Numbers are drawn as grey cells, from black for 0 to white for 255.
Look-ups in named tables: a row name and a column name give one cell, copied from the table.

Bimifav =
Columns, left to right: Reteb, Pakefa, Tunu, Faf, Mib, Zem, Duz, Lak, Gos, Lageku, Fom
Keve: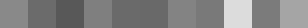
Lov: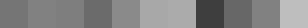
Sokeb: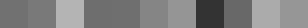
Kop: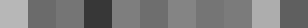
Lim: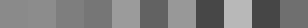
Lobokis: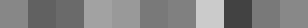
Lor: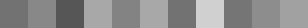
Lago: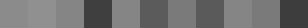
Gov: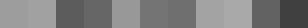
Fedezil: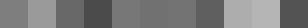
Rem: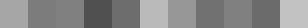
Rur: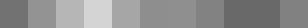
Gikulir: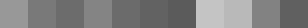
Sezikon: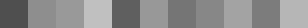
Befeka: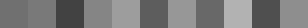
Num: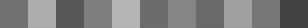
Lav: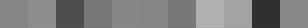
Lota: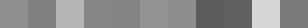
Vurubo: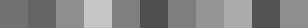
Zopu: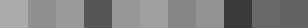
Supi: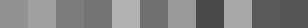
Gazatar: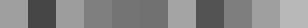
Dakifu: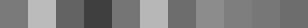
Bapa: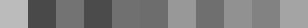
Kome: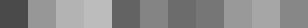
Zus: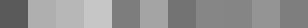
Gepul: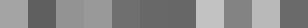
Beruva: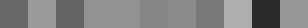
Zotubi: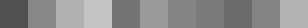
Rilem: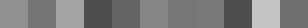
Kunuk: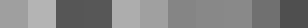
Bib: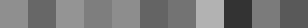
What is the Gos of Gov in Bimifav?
169
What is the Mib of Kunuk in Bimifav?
173
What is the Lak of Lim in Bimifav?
71
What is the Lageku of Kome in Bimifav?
166
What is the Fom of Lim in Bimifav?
111
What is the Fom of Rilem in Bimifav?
111
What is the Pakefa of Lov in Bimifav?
129
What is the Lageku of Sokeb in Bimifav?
171
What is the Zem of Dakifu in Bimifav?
183
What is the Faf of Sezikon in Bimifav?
192
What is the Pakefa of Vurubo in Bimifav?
101
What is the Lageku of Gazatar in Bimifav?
159

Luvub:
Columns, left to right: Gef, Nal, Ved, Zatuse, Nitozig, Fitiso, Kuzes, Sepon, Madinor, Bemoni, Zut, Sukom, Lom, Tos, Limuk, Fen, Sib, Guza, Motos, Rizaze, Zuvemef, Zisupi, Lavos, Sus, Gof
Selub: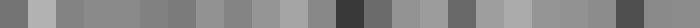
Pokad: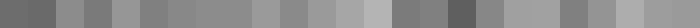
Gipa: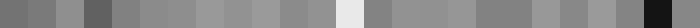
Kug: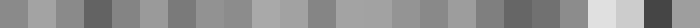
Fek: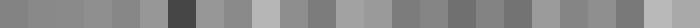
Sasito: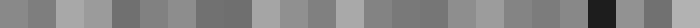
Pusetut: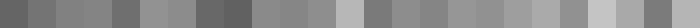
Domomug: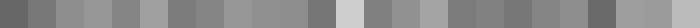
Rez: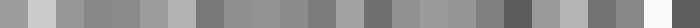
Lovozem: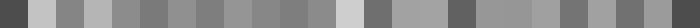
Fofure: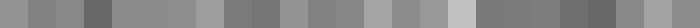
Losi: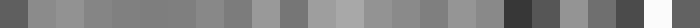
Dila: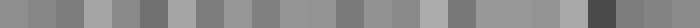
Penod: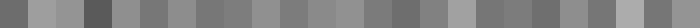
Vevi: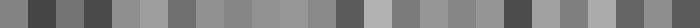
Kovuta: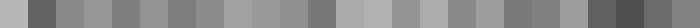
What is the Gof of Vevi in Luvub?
91
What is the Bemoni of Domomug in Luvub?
144
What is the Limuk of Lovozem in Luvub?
162
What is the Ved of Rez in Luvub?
150
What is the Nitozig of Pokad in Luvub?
150
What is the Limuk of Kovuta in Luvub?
149
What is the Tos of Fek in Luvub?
154
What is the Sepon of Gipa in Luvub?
153
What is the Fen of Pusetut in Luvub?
133
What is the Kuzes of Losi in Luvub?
127
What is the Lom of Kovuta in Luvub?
171
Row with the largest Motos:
Selub

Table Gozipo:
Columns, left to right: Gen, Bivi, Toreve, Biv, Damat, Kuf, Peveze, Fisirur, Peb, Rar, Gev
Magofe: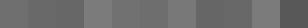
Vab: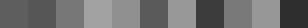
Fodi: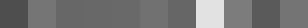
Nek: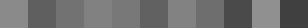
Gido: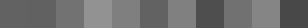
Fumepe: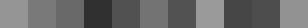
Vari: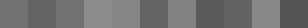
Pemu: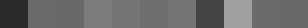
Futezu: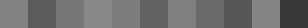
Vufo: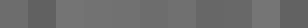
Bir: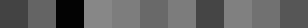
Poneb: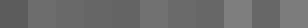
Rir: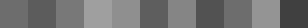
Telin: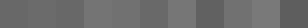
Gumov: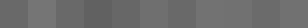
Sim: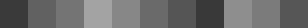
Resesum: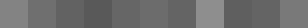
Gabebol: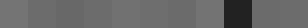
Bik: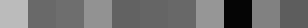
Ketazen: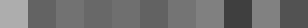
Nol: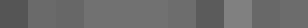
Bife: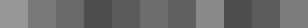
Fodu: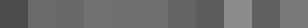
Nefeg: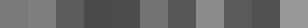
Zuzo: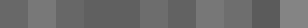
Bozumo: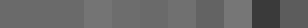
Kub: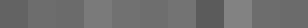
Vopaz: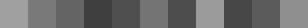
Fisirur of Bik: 150
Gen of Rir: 109
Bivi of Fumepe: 121
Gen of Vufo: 109
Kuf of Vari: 100
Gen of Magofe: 111
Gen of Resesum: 131
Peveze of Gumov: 105
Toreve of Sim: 116
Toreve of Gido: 114
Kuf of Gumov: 111
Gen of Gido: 98
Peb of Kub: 130
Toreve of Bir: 3
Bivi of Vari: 100
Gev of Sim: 86
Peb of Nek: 74
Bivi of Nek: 95
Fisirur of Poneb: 103

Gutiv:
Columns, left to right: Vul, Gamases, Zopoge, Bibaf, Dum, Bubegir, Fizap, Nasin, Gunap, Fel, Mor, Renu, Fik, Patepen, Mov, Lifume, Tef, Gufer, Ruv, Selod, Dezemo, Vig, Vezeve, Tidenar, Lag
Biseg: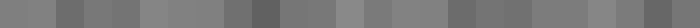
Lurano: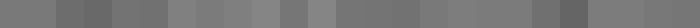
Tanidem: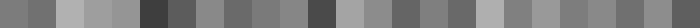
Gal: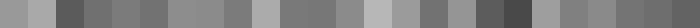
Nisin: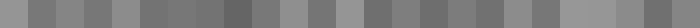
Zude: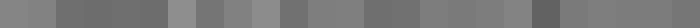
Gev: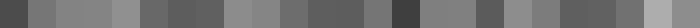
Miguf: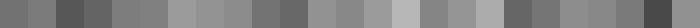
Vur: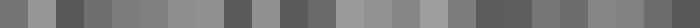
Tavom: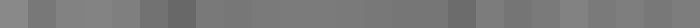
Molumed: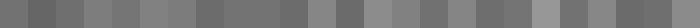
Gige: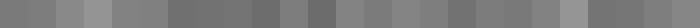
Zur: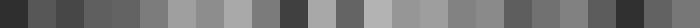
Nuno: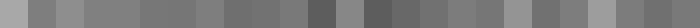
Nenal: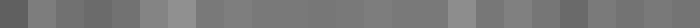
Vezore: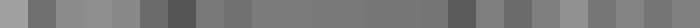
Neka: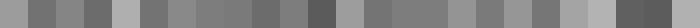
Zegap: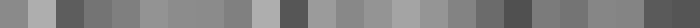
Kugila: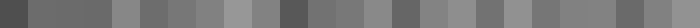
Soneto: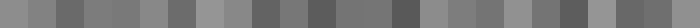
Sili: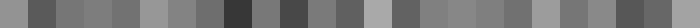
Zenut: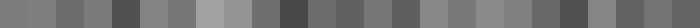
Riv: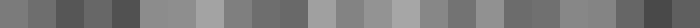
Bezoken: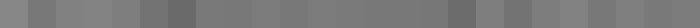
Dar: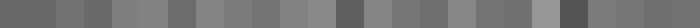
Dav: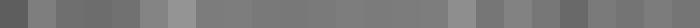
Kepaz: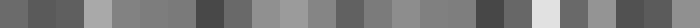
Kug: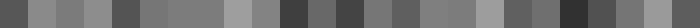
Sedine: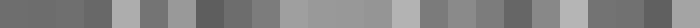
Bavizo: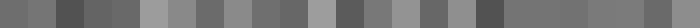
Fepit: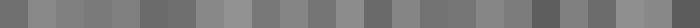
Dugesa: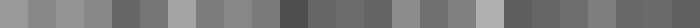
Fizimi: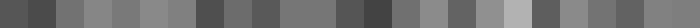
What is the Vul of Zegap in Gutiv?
138
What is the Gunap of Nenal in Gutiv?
126
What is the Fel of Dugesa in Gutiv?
122
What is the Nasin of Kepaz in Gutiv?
72
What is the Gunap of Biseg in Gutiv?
112
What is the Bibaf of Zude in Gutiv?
109
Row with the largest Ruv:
Fizimi

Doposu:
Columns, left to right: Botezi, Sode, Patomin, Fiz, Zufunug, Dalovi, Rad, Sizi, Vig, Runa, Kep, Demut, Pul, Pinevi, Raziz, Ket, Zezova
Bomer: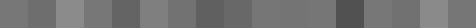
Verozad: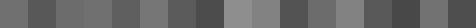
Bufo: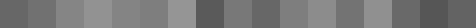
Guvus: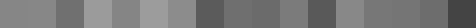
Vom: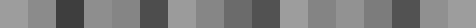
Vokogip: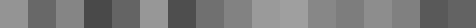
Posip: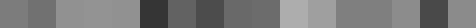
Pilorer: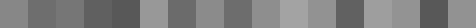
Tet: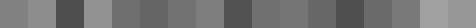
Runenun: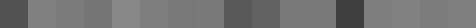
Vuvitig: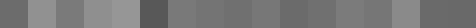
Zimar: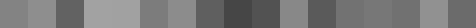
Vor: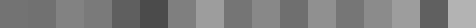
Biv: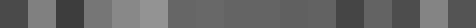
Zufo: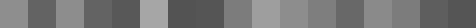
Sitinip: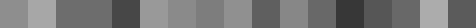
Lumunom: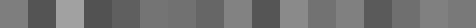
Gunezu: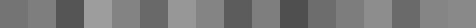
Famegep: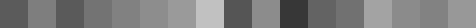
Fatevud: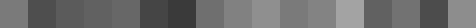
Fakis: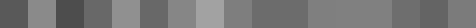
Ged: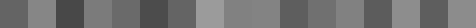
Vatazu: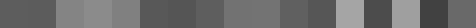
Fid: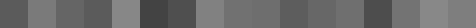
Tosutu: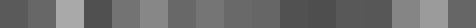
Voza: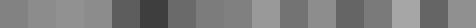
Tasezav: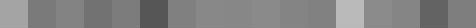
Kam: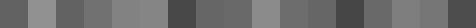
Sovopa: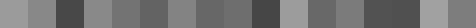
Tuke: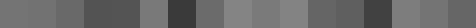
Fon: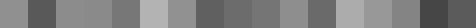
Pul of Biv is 69
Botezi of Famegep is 91
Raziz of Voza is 166
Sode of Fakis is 138
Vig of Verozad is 142
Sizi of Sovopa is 103
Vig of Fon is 108
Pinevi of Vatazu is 76

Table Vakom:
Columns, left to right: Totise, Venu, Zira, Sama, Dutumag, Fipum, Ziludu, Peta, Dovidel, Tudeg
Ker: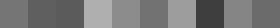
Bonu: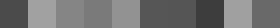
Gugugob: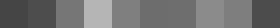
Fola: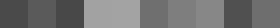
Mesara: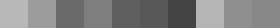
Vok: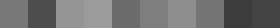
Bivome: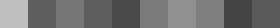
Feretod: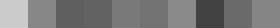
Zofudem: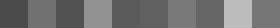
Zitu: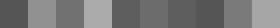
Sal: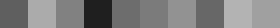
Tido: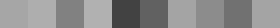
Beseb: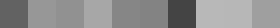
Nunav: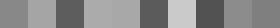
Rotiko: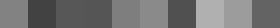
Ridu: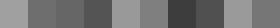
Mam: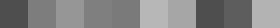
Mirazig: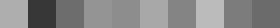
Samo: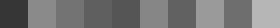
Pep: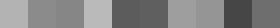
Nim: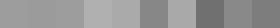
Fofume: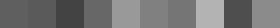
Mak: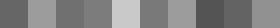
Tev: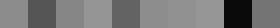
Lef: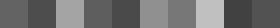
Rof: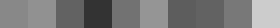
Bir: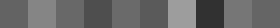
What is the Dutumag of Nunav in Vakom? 168
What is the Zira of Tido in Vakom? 129
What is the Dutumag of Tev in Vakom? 99
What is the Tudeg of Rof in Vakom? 204
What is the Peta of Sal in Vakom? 103
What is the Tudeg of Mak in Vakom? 145
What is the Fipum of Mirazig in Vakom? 168

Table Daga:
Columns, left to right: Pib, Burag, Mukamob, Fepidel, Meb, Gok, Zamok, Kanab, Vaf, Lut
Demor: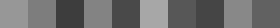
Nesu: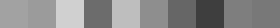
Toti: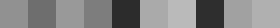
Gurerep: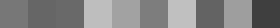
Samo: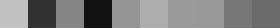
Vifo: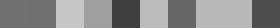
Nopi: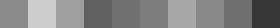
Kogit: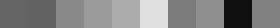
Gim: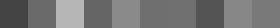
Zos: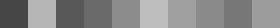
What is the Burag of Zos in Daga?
182
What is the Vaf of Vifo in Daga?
184
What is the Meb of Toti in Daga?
44
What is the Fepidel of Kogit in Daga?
155
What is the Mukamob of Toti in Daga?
153
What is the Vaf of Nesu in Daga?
126
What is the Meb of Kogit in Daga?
172
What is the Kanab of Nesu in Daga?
62
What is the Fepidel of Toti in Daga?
125
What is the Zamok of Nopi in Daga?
167
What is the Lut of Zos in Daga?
156
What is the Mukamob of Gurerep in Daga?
105
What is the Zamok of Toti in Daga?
186
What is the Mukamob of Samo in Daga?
134
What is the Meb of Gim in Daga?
138
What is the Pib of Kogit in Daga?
101
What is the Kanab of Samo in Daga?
153

